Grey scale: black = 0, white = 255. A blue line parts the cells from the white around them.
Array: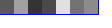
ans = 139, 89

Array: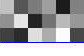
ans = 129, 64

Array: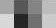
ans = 188, 215

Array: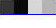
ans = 180, 53

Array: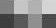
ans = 212, 62

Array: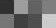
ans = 126, 118

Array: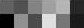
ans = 39, 1

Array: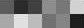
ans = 209, 168
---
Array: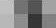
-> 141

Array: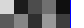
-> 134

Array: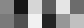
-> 80

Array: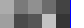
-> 74

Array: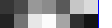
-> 116

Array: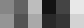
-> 83
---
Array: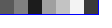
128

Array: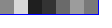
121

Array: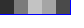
123

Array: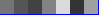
117

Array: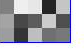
128

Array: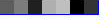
93

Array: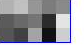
124

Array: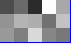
147

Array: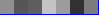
124
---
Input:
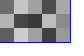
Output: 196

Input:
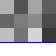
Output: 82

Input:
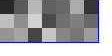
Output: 89

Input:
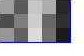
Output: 91

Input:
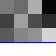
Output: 108

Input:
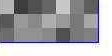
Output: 61

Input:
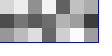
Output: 237
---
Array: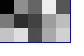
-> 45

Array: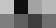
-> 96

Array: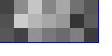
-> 205

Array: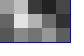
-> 227

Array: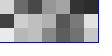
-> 206

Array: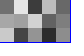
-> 160

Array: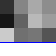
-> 98

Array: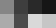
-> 75

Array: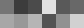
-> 152

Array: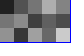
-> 139
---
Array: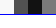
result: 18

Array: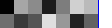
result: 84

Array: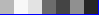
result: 227

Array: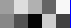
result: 5

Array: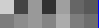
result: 153

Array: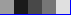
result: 72

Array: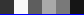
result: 94

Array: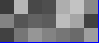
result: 150

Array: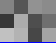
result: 71

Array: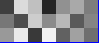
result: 57
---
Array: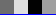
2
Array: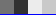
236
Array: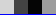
5
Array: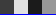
27
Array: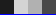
177
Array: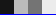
116
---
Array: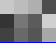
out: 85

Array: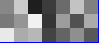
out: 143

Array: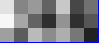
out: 119

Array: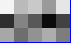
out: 173

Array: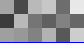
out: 88

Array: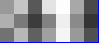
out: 153

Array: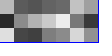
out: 215

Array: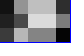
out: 132
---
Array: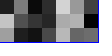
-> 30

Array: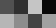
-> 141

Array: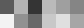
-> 145

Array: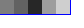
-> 98

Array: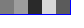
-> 157

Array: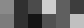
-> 48
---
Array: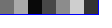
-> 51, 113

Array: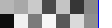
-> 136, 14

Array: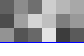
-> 168, 147

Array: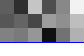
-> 242, 129

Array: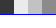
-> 139, 55

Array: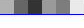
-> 234, 178

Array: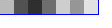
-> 226, 186
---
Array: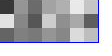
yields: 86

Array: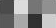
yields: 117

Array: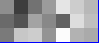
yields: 163

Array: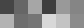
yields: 166

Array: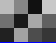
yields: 168

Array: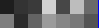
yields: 58
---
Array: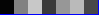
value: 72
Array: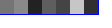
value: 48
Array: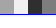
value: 125
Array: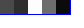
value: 11
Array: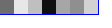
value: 210
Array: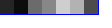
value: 76
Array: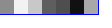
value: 168
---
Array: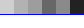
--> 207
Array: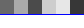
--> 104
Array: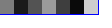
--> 125
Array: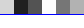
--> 214
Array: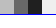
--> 190
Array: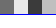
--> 110
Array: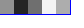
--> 146
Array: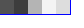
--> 82
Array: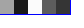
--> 164
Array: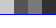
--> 202
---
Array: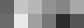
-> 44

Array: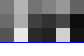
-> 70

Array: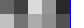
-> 142

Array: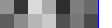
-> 120

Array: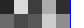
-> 205

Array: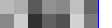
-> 211

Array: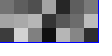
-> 108
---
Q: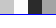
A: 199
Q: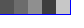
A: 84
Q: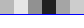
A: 185
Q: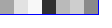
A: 166
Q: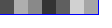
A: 79
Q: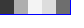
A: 56
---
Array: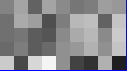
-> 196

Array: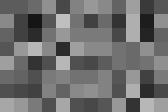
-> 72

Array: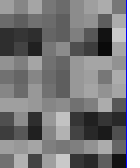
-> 101

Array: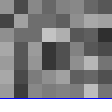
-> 80

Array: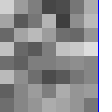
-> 156
